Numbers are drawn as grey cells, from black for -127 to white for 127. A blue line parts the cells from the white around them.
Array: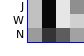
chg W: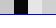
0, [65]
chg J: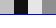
1, [-119]
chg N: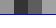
0, [27]
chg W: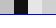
1, [-119]
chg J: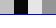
3, [15]
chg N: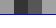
2, [-34]

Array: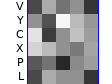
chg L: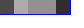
4, [-74]
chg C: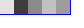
2, [17]
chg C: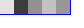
4, [29]
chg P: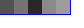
0, [-39]
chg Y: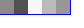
0, [17]
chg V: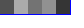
0, [-54]

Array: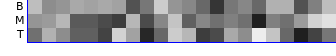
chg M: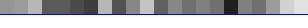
8, [-52]
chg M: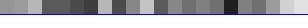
11, [-31]
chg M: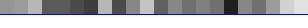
17, [0]
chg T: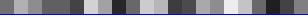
21, [-8]

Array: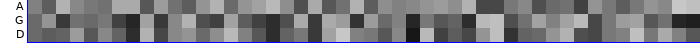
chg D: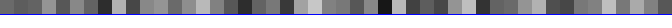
3, [28]
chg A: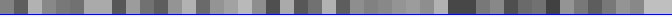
46, [71]
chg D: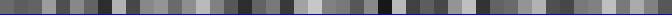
4, [-40]
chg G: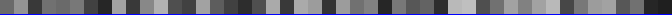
25, [-21]
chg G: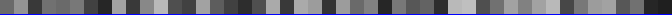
11, [50]

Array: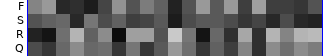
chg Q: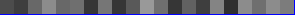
1, [-73]
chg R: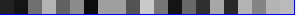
16, [-80]
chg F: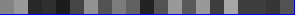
16, [31]
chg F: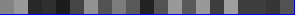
9, [-30]
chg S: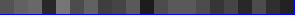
19, [-87]

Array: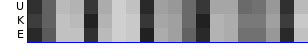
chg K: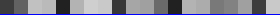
16, [-6]
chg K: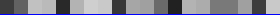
4, [-94]
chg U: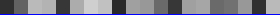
13, [38]
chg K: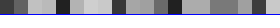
13, [51]
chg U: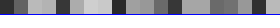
7, [65]
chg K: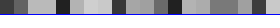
2, [65]

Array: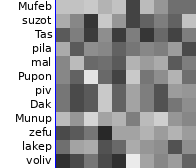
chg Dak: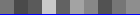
6, [-1]
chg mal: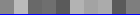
6, [28]
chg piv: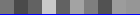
2, [-37]
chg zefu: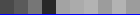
5, [35]

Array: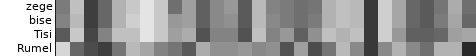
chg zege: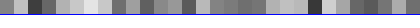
0, [-4]
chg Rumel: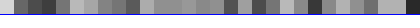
25, [9]

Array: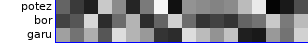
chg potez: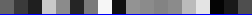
14, [106]
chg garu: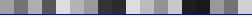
12, [66]
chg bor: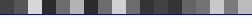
7, [-27]
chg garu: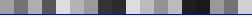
12, [66]
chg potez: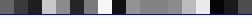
10, [11]

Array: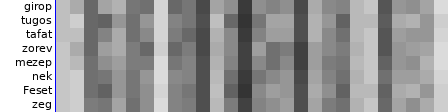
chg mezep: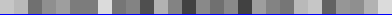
19, [-3]
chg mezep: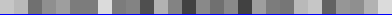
8, [-9]

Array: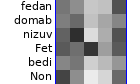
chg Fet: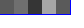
3, [30]
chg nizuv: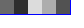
0, [-29]
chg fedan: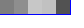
0, [-9]
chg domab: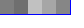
1, [-22]
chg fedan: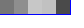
4, [-45]

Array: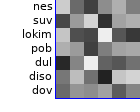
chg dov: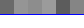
3, [34]
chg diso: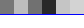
3, [-93]

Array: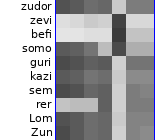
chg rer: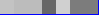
3, [-31]
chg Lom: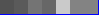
2, [-18]
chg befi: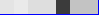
1, [100]

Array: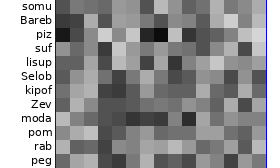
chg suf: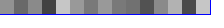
3, [-68]
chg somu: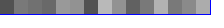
10, [-14]

